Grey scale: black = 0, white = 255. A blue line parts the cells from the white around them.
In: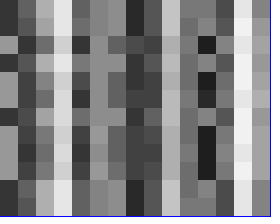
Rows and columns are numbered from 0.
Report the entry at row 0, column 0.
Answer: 53
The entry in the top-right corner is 131
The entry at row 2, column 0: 152
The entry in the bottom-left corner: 53
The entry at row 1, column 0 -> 53
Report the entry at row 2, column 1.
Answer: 53
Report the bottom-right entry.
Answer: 131
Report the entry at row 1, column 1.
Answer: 85
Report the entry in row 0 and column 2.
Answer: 175
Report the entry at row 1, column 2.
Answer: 163
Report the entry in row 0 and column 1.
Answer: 97

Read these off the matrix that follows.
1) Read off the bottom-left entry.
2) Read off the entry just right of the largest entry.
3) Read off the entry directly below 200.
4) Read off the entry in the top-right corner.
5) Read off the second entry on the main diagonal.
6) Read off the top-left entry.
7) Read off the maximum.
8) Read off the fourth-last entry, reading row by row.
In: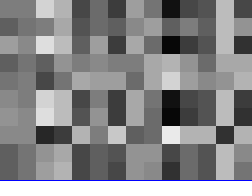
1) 95
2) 179
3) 83
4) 71
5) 116
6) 125
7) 234
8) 107

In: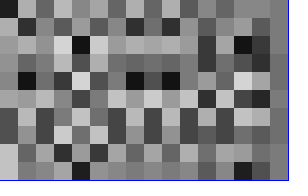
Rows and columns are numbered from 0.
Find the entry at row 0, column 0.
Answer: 30
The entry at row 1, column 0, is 175
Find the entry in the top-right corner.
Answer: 123
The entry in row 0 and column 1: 175
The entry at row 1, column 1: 48
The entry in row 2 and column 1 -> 175
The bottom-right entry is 123
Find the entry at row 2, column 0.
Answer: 155
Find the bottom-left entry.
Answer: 194
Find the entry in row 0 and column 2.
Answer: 101

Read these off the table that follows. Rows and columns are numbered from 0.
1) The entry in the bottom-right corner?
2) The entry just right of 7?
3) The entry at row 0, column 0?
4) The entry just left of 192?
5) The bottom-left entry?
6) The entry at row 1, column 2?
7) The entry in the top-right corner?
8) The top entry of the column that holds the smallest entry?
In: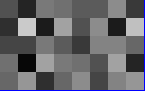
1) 150
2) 162
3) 81
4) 27
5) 103
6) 27
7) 57
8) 36

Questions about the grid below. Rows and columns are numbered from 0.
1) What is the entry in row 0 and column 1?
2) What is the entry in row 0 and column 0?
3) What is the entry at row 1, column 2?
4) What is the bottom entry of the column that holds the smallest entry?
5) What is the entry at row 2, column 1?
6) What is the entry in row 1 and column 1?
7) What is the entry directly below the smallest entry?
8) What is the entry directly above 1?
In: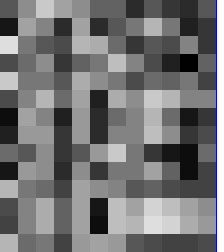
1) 141
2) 87
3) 131
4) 66
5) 119
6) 162
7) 119
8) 131
